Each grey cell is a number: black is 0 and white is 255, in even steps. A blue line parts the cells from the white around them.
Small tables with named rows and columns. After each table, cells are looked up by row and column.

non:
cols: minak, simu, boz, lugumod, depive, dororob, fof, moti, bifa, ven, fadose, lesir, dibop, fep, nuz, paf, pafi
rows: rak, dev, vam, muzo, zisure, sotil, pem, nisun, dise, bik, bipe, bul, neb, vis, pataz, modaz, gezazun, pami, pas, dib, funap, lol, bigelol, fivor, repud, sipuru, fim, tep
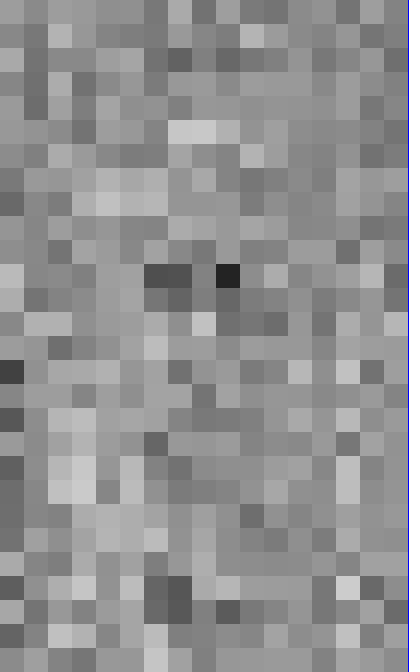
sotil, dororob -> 152
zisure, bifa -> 151
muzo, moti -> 152
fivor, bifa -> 174
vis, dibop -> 151
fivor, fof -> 126
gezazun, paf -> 154
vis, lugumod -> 144
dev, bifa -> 134
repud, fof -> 101
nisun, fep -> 127
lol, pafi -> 152
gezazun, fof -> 163
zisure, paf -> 119

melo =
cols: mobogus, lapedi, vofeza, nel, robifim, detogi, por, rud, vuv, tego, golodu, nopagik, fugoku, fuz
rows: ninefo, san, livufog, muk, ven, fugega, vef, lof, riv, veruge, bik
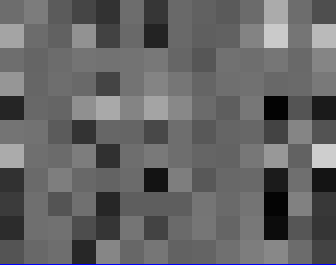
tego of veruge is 101
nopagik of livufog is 118
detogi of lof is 107
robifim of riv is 38
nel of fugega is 51
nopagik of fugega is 67
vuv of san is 95
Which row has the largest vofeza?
lof

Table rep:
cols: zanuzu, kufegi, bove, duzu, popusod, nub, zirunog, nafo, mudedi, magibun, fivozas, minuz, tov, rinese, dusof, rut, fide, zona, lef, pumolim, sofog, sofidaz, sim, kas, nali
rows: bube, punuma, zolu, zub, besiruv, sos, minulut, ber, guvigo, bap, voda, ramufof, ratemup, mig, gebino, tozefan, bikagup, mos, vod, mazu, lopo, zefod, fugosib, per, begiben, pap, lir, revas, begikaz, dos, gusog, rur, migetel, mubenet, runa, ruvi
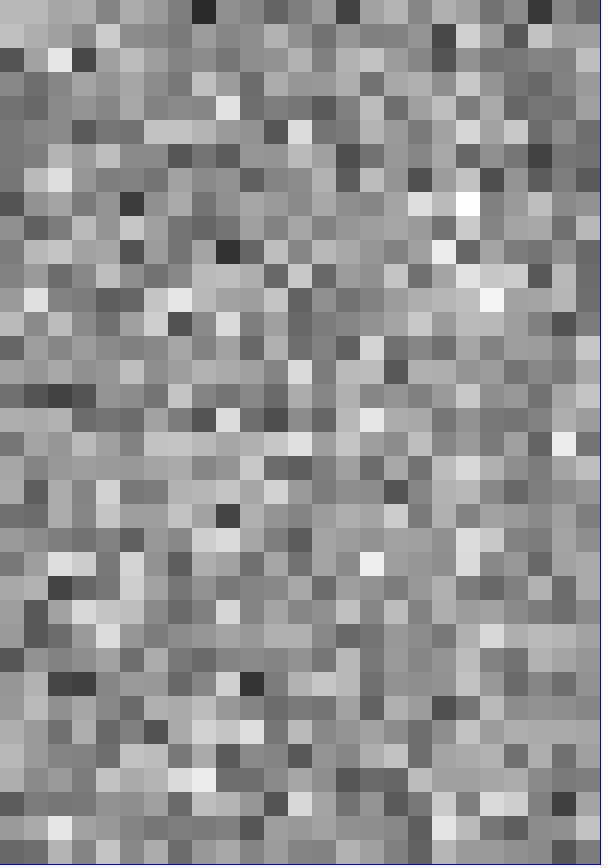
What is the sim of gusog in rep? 170
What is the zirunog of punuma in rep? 134
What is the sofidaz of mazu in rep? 141
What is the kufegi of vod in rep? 163
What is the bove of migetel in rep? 153
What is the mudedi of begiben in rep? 145
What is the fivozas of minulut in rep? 150
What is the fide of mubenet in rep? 91
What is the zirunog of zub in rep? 139
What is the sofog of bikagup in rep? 141
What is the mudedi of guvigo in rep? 117
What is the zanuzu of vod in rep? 119
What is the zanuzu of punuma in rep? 191
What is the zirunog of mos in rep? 161
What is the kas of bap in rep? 112
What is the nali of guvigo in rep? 145
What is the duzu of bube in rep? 171
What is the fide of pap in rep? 188
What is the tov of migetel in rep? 165
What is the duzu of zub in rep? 163
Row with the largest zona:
guvigo

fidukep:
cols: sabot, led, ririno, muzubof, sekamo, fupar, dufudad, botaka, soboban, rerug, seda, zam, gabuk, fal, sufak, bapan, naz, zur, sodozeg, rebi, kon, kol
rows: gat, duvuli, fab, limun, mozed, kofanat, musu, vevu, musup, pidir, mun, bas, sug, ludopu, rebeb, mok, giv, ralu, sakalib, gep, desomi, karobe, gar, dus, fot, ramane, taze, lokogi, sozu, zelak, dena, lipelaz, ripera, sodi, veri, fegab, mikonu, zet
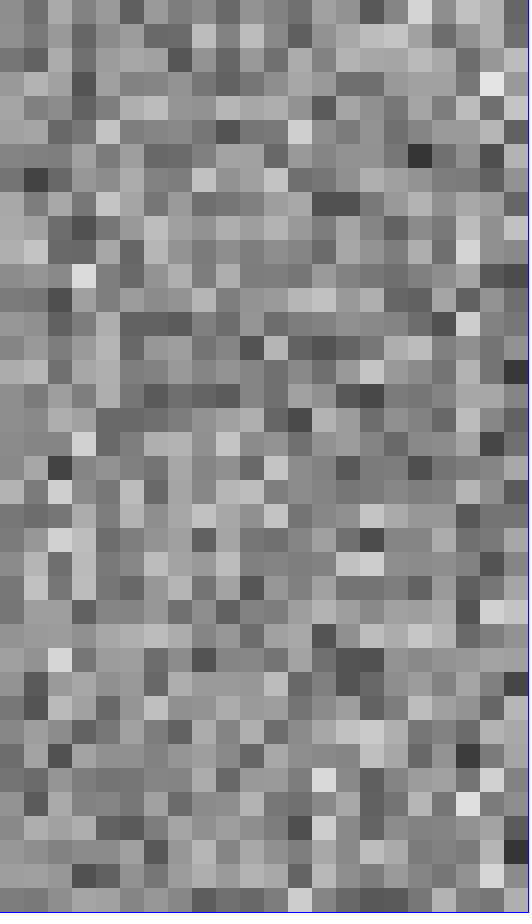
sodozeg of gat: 141
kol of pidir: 193
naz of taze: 171
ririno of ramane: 158
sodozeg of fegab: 130
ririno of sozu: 155

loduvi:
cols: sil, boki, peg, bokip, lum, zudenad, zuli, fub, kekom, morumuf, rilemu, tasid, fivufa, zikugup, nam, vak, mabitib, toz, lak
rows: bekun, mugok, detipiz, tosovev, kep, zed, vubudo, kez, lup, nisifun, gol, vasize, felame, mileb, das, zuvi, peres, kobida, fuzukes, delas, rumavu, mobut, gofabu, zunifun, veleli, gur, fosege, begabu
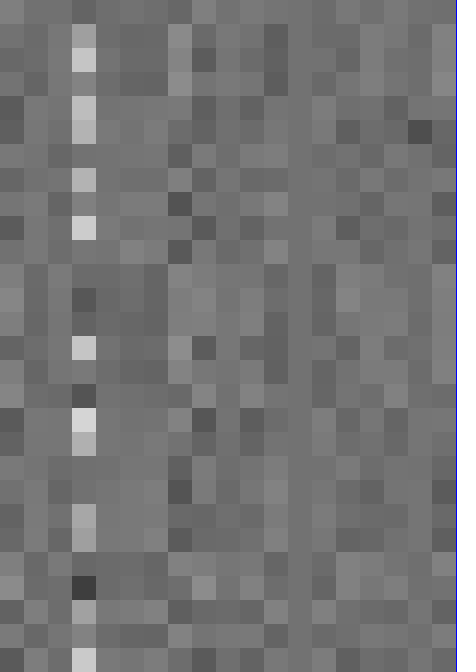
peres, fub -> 105
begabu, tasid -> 120
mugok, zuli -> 105
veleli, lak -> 114
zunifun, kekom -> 125
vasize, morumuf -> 118
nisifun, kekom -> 90
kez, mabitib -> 108
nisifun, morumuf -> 112
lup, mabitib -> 118
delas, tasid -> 124
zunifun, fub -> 129
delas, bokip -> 112
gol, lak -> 99
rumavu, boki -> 121
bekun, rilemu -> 121
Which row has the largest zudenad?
gol

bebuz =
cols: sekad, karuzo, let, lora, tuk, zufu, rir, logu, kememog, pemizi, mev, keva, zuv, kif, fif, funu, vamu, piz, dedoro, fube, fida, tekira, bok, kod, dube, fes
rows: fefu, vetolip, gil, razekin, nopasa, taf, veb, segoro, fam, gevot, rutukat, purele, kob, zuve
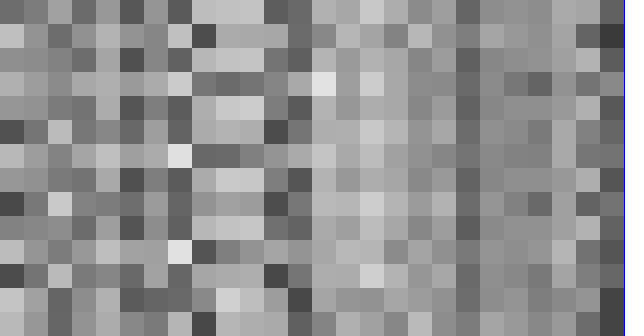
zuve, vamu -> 135
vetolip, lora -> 145
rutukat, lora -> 152
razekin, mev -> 116
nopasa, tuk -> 172
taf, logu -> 99
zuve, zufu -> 136
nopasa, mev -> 204
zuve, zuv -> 96
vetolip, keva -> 167
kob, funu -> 146
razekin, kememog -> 118
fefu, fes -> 97
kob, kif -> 165
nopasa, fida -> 135
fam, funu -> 205

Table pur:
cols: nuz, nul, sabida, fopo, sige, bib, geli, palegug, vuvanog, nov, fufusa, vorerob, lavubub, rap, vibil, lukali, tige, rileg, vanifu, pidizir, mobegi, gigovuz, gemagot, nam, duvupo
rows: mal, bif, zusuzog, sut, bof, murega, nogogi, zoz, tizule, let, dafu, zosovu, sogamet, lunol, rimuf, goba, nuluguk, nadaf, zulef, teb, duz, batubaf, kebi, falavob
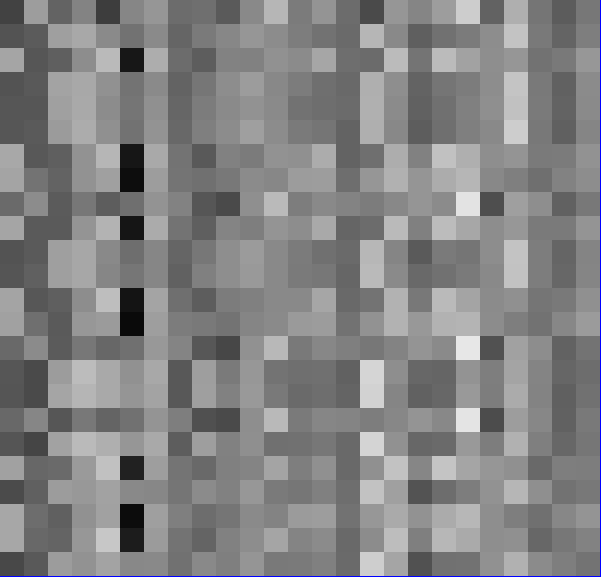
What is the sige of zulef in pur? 175
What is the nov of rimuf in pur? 71
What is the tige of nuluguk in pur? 133
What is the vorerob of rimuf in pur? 184
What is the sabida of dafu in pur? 159
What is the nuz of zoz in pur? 164
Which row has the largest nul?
mal

